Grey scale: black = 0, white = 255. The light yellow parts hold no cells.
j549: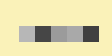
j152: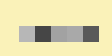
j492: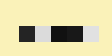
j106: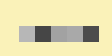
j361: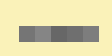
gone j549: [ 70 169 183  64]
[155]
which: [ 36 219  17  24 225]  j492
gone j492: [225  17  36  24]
[219]
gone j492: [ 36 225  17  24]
[219]

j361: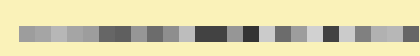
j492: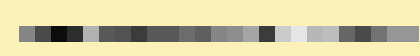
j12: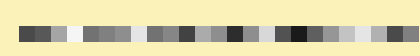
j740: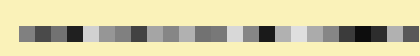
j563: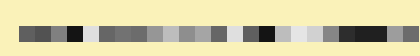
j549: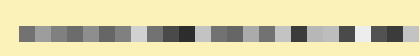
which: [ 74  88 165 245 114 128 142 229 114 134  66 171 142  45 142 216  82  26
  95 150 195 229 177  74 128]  j12
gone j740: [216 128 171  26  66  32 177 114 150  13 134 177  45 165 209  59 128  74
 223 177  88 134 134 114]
[120]
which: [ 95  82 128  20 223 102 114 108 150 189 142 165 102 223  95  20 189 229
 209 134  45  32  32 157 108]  j563
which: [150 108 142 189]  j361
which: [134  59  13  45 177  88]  j740

